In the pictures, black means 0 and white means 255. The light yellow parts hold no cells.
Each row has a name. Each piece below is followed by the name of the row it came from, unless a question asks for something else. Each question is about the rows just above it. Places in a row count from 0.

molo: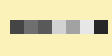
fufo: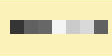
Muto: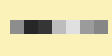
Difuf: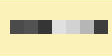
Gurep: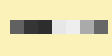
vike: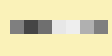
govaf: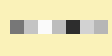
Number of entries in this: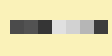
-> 7
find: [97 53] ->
Gurep
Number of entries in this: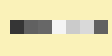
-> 7
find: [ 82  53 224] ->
Difuf
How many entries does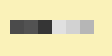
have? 6
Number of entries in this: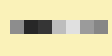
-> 7
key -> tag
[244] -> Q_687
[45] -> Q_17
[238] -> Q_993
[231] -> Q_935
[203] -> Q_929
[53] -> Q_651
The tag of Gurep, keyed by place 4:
Q_993

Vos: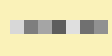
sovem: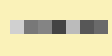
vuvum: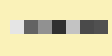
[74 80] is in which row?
vuvum
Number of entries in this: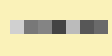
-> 7
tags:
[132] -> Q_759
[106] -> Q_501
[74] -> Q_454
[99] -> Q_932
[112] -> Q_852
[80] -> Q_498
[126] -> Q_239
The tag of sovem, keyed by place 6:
Q_501
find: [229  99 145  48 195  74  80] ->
vuvum
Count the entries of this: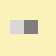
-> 2

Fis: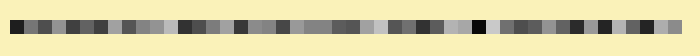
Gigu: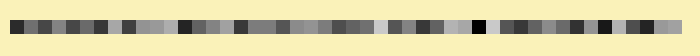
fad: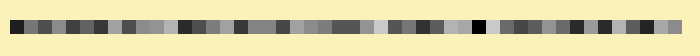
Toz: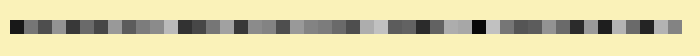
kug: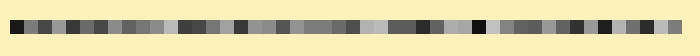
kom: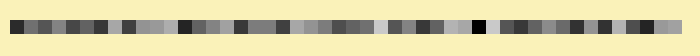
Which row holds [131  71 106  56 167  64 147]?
Gigu
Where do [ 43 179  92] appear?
fad

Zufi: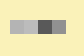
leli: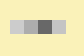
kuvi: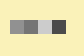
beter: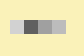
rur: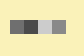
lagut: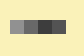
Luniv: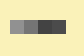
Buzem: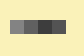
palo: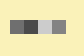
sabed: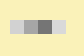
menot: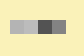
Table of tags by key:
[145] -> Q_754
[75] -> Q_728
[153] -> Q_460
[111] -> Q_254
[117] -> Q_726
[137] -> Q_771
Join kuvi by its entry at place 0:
Q_754
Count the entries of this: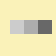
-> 3
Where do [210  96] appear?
beter
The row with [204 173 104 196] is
leli
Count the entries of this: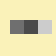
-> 3

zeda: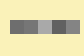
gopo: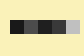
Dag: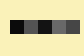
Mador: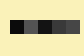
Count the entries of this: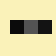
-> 3
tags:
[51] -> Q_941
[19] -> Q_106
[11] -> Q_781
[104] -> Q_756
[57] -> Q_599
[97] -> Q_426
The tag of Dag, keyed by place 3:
Q_756
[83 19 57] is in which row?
Mador
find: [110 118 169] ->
zeda
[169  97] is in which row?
zeda
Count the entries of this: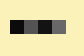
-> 4

